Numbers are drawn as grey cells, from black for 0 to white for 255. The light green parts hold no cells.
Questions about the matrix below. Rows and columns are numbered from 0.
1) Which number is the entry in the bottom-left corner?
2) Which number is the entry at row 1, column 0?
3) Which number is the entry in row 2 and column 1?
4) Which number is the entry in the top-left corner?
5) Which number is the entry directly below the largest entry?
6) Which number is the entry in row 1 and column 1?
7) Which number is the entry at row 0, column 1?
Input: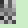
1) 186
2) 73
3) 131
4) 48
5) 73
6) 172
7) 201
